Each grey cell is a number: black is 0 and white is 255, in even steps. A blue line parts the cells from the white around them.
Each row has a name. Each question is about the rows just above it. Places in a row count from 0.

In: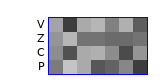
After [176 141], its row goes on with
[ 75 149]
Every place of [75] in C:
5
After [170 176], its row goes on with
[141  75 149]
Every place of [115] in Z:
2 3 6
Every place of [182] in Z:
1
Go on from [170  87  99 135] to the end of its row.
[61]
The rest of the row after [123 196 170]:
[ 87  99 135  61]

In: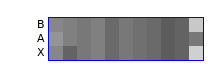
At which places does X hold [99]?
1 9
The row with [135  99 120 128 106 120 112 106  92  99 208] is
X

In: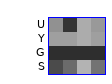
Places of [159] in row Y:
0 1 3
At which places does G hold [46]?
0 1 2 3
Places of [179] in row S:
2
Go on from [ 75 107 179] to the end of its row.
[115]

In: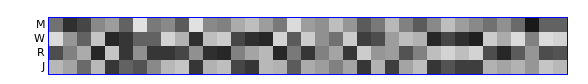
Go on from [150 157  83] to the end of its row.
[129 190 211 190 211  77  39  91 150  77  83]
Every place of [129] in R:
1 13 19 26
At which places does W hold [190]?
11 25
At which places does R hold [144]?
6 10
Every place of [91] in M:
9 22 26
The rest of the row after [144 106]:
[25 98 98]
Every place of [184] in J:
0 3 8 15 36

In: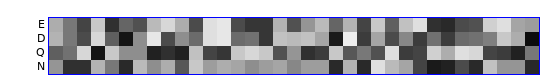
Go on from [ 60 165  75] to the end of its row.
[135  60 113  60 107 113 127 200 173  12]
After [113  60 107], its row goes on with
[113 127 200 173  12]
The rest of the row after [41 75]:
[ 81 208 223 165 157]
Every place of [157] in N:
11 15 18 19
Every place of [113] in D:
14 27 30
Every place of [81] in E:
6 17 30
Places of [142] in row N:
7 14

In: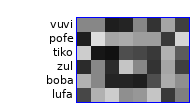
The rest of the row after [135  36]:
[ 36  30  78 171 143]
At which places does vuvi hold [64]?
7
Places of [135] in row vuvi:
0 1 4
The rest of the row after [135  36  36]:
[ 30  78 171 143]

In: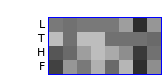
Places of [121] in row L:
0 2 3 4
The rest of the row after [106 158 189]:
[170 142  58 113]
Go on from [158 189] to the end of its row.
[170 142  58 113]
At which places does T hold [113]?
1 4 5 6
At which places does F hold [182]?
5
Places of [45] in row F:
6

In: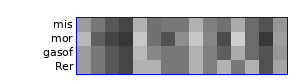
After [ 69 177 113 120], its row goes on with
[120 177 127 113 171 107  82 150]
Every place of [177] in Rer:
4 5 8 10 12
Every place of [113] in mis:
5 10

